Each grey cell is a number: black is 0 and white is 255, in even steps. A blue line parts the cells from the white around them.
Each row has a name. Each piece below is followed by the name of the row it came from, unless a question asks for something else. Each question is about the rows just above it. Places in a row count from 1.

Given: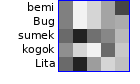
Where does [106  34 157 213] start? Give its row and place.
Lita, 1
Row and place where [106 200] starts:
kogok, 4
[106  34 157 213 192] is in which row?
Lita
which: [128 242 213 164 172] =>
Bug

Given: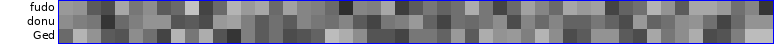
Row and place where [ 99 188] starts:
Ged, 19
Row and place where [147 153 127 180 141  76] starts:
Ged, 32
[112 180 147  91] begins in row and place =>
fudo, 42
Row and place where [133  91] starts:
donu, 21
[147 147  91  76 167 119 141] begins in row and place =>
Ged, 39
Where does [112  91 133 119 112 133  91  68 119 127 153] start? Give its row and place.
donu, 16

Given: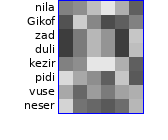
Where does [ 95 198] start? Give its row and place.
pidi, 4
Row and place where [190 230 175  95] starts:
nila, 3

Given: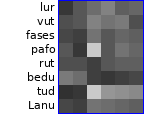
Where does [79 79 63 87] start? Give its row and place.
rut, 1
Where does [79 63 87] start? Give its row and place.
rut, 2
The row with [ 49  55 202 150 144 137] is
tud
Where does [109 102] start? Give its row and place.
Lanu, 4
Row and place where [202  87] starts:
pafo, 3
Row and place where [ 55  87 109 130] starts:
lur, 1

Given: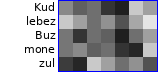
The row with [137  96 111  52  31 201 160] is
Kud
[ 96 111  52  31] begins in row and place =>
Kud, 2

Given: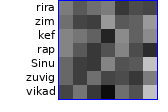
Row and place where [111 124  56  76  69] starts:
rira, 3
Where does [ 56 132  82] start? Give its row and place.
Sinu, 3
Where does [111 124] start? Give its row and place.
rira, 3
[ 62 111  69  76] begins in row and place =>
zuvig, 2
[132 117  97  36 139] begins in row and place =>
kef, 1

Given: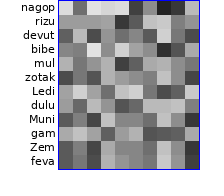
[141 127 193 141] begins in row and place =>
zotak, 6
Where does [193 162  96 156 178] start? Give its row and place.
gam, 2
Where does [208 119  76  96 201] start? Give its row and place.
Ledi, 6

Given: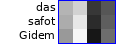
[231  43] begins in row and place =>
safot, 2
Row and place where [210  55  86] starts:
das, 2

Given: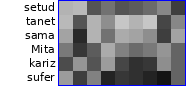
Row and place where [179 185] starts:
setud, 1
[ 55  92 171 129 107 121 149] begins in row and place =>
Mita, 2
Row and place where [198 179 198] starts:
tanet, 5
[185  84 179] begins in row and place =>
tanet, 1

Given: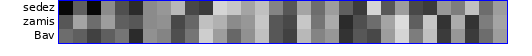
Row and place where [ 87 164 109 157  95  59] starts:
sedez, 17
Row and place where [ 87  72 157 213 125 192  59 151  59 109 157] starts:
Bav, 22
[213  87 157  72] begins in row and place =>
sedez, 23

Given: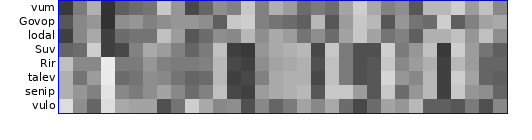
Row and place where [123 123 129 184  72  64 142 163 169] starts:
Rir, 9
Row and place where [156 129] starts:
Suv, 8
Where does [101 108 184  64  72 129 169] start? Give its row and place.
talev, 10
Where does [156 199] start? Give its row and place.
Govop, 21

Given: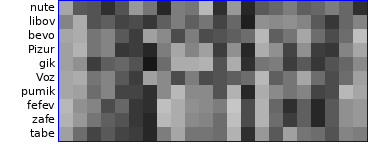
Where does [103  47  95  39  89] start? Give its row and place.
fefev, 16
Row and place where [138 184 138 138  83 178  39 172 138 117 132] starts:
pumik, 8

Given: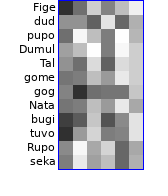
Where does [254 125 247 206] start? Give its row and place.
Dumul, 3
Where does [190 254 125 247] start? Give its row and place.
Dumul, 2
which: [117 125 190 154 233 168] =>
Nata
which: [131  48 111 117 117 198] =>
gog

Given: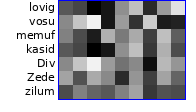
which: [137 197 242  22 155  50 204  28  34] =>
vosu
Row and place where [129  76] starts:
memuf, 1
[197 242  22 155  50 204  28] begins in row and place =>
vosu, 2
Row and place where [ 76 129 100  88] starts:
zilum, 1
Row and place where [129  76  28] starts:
memuf, 1
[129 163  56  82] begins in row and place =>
zilum, 5
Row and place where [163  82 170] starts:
Zede, 1

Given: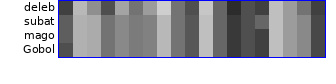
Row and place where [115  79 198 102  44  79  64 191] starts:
deleb, 9
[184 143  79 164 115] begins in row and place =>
deleb, 2
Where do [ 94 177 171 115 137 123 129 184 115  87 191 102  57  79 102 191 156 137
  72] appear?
subat
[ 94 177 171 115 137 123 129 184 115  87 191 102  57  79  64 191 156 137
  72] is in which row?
mago
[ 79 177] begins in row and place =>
Gobol, 1

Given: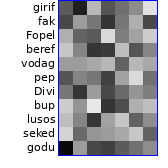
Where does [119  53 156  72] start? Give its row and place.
Divi, 1
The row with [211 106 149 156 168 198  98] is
seked
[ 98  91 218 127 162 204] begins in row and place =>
Fopel, 2
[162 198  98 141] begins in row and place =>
lusos, 4

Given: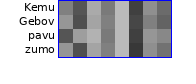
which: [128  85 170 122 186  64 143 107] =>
Kemu
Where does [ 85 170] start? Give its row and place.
Kemu, 2
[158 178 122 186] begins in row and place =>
pavu, 2
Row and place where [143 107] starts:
Kemu, 7
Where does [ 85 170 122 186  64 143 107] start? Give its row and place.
Kemu, 2
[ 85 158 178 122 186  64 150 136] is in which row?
pavu

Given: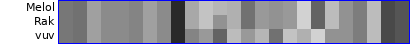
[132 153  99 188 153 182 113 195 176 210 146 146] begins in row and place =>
vuv, 10
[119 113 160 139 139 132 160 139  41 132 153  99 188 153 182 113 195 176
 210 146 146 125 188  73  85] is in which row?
vuv
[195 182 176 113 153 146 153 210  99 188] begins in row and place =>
Melol, 11
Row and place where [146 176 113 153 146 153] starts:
Rak, 12

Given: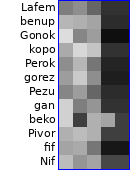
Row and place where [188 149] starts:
Nif, 1
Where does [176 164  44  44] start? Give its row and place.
benup, 2
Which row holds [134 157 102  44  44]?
Pezu
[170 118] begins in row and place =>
fif, 2
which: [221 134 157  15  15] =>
Gonok

